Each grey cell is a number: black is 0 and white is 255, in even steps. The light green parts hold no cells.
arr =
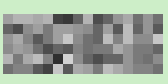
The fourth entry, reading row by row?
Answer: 169
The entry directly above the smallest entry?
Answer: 101
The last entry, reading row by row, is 113
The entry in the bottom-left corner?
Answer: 113
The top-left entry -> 159
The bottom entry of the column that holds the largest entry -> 89
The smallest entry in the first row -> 56
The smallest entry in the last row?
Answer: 66
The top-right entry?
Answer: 113
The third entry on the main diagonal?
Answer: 131
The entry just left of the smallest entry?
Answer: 131
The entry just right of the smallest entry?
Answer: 210
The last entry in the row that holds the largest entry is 140
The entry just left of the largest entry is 47
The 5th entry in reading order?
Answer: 179
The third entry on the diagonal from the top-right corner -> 140
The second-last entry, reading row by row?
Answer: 131
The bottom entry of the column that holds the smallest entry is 198
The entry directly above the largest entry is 89
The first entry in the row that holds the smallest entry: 179
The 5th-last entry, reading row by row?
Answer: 169

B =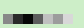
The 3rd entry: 7
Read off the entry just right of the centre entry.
192
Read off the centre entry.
93

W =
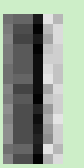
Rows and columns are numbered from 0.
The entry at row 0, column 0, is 111
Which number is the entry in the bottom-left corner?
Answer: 131
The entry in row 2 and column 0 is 131
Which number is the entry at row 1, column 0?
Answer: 122
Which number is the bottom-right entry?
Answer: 219
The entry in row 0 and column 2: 101
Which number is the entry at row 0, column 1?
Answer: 101
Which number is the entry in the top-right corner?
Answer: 183
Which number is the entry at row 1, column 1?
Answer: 77

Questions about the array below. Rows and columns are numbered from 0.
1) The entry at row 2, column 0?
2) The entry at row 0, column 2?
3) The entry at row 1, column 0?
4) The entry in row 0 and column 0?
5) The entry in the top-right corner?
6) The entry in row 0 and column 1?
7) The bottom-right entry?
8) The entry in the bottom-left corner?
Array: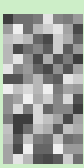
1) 193
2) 111
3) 154
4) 61
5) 154
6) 111
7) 111
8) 163

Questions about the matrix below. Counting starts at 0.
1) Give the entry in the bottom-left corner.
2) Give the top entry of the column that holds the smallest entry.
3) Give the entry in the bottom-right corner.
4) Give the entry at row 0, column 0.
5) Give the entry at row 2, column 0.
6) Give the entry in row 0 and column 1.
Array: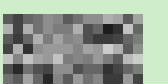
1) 113
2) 175
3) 68
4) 91
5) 91
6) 68

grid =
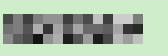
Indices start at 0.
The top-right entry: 125
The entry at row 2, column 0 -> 136
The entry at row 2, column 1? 93
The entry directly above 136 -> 114
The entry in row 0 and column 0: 74
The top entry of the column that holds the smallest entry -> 125
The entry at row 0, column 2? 62
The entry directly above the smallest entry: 174
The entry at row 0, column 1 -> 125
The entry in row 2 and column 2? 74

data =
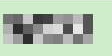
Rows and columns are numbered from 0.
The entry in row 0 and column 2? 198
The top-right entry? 85
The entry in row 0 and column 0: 115
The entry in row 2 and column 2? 46
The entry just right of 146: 187
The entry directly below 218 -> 127
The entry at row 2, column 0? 198
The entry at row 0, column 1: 104

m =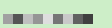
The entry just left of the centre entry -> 149
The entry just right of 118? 201
